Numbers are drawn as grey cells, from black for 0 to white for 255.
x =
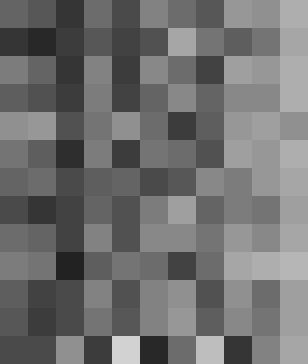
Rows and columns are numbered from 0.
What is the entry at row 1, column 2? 60
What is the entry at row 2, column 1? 100
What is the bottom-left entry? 74
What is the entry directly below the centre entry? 124
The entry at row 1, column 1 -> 40
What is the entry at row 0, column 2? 53
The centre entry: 74
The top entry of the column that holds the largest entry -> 74
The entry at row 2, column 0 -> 124
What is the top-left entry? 100
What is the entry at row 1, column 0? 53
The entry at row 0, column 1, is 87
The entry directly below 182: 159
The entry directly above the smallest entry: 66
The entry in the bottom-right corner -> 166
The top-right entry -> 174
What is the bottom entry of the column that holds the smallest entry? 144
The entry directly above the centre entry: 116
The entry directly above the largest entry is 87
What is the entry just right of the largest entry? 40
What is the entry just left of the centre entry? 100
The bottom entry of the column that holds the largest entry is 210
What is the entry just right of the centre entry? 87
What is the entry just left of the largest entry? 60

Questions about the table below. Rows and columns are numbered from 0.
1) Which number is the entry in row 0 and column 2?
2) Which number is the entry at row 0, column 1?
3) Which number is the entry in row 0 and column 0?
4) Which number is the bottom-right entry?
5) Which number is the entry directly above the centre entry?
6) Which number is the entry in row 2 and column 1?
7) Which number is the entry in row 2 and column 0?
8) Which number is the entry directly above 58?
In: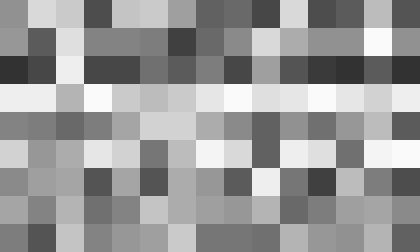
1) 202
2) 217
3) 145
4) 97
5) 230
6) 71
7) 50
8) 145

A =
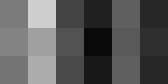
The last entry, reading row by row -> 39
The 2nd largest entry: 172
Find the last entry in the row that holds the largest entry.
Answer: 39
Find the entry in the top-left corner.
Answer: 123
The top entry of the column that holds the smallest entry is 32

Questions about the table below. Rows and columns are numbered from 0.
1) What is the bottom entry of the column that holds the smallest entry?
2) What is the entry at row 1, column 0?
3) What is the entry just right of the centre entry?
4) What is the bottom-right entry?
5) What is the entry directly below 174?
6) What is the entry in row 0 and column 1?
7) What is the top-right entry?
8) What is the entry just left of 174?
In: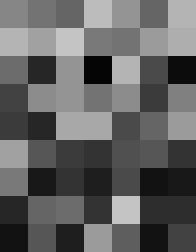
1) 155
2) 180
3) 74
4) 66
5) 12
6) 115
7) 180
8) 155

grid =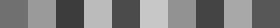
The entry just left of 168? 68
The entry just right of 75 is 199

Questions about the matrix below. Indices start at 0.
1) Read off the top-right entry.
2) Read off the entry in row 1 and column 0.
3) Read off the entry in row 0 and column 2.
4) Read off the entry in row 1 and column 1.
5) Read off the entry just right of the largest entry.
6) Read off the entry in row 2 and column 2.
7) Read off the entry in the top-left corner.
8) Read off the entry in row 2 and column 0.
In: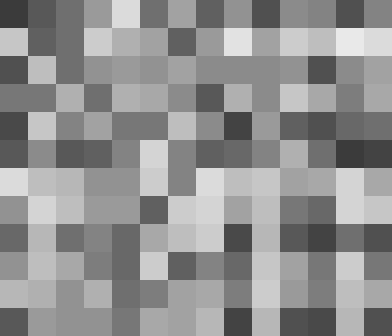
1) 131
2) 198
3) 111
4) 96
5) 219
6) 111
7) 59
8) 80

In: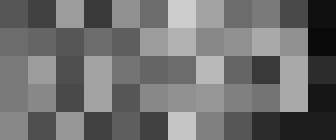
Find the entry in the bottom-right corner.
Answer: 29
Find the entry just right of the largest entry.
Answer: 163
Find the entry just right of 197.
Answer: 128
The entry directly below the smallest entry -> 44
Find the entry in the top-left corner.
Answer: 86
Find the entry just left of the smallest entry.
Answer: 144
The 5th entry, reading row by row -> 144
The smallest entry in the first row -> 16
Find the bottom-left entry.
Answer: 136
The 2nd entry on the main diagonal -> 101
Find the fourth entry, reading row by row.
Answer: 57
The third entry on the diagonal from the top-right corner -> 57
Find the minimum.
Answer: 9

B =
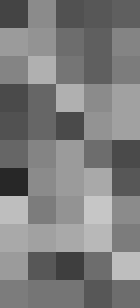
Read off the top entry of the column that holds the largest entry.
87
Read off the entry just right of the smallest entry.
139
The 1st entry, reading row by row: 68
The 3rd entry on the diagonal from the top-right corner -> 117
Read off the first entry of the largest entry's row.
190
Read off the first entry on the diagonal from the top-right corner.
95
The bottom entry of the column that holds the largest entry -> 87
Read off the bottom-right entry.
109
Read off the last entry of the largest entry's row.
139
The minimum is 39
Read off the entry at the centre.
155

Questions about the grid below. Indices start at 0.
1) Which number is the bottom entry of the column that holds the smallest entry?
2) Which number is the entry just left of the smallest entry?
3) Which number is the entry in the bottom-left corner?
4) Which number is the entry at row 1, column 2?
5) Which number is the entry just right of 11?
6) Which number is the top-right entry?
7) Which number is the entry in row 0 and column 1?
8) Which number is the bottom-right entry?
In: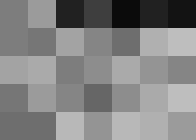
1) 184
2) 62
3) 110
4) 163
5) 33
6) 19
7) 155
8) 155

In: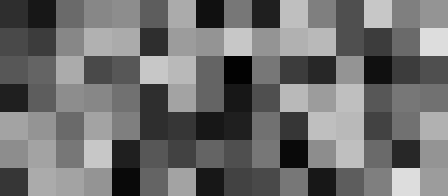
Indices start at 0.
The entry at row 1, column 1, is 60
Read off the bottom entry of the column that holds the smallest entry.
66
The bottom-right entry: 156
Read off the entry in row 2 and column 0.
87
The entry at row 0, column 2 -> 106
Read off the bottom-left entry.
54
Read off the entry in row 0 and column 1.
23
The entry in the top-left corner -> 46
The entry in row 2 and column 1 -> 100
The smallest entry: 2
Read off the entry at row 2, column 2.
171
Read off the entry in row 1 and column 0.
73
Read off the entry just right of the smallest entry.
119
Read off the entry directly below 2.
23
